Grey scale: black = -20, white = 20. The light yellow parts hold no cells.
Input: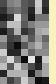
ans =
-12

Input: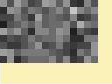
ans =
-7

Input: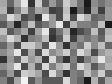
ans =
2

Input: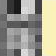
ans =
-10

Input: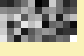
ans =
-10

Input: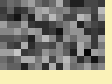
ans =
-11

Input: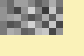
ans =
-1
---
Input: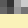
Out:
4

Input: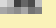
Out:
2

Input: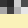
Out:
8

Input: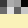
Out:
-5

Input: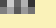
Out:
-6

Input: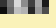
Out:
10

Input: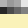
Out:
-4

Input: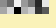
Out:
-20

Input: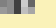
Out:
-10

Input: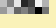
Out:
-4
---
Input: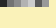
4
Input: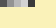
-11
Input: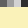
-13
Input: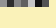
-7
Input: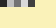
-10
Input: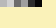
-19
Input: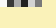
-1
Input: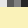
-14
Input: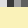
-5
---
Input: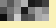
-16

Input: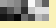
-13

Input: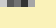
-2

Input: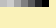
0

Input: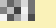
-10

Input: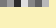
15

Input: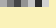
3

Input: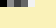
-10
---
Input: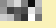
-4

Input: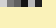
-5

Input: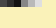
-17

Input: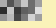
-9

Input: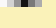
3

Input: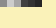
6
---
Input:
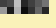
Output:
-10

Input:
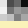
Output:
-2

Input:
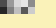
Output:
14

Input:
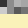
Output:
2

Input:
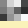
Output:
5

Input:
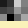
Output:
-8
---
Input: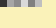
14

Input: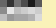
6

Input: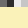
-13

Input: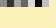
14

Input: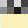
-4

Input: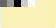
-20
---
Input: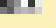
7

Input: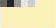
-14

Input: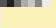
7

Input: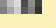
12

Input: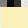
0

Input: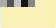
-7
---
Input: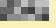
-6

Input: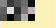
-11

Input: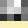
10

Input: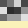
-1

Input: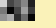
-9

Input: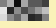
8
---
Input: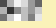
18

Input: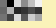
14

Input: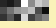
-12

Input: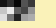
-19

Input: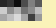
-18

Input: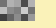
6

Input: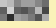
1
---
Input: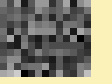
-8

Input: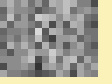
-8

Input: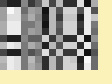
9

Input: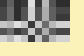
-7

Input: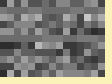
-9
